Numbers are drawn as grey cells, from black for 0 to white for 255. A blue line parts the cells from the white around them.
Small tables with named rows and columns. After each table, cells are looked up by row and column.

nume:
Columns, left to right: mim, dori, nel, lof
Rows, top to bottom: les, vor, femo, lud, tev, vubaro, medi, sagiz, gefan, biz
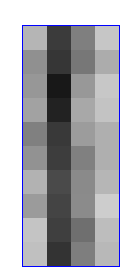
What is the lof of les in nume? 198
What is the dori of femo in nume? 24
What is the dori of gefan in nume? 63
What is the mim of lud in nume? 162
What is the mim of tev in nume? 128
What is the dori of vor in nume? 54

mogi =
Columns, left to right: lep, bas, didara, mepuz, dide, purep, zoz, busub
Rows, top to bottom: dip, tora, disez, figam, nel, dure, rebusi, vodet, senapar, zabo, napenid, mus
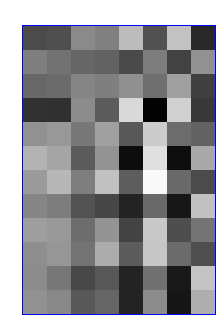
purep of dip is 81
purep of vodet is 105
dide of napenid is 36
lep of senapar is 158
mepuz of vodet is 71
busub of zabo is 79
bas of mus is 136
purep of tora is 125
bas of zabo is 150
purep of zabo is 198
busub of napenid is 196
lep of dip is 75
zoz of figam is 209
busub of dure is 169
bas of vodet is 125
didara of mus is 88

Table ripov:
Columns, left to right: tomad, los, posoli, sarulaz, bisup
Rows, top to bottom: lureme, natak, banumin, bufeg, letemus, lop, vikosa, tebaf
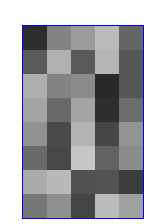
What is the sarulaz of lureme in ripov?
187
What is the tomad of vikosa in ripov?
170
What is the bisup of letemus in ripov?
148
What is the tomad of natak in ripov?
89
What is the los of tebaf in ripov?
143
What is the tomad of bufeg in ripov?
164
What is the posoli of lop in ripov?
198
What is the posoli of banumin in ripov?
139
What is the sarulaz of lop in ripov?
98
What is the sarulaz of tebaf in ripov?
187
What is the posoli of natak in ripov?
90
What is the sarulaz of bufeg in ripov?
46

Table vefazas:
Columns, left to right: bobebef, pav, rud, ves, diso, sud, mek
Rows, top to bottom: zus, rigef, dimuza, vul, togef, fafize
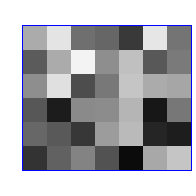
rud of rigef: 243
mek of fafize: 197
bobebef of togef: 103
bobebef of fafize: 51
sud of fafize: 168
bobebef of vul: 87
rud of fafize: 131
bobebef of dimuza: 142
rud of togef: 55
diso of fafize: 11
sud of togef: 37
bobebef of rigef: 91
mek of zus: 116
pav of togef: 89

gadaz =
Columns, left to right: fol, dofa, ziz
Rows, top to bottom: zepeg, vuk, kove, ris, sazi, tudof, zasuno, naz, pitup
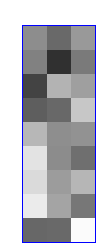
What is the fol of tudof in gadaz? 227
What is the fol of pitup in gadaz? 103
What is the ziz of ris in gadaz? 199
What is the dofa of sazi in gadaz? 142
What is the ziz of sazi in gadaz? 146
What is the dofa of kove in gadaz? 179
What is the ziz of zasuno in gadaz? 182
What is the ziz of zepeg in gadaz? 153
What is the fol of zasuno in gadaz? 218
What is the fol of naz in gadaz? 235
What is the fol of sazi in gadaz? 183
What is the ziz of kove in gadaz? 159
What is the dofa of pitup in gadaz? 105
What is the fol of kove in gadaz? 67
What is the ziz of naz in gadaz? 119
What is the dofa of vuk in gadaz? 48
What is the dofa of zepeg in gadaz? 105
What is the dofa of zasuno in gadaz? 156
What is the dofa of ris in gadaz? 104
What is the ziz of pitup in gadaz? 251

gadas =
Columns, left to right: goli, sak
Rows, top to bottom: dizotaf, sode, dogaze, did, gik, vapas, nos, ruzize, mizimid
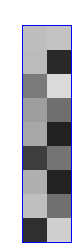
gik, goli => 168
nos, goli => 176
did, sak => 111
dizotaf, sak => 195
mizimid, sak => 207
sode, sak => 41
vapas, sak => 116
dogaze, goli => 122
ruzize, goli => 191
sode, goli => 187
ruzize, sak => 112
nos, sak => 35
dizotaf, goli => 190
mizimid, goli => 47
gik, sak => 34

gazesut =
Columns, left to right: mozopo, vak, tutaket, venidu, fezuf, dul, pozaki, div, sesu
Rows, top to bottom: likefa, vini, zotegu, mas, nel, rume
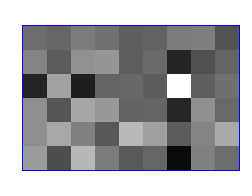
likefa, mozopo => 109
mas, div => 143
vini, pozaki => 37
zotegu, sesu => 112
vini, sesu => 100
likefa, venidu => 113
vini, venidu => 150
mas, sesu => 105
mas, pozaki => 38
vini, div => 81

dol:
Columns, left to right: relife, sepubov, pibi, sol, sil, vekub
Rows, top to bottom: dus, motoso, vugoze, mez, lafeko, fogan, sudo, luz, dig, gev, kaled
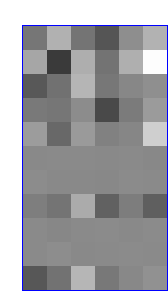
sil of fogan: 138
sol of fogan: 137
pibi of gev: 137
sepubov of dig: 135
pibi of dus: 116
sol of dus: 85
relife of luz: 126
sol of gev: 138
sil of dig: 137
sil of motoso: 175
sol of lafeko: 129
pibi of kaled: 182
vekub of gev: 138
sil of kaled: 136
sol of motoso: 115
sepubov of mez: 118
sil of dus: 142
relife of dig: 138
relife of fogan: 137

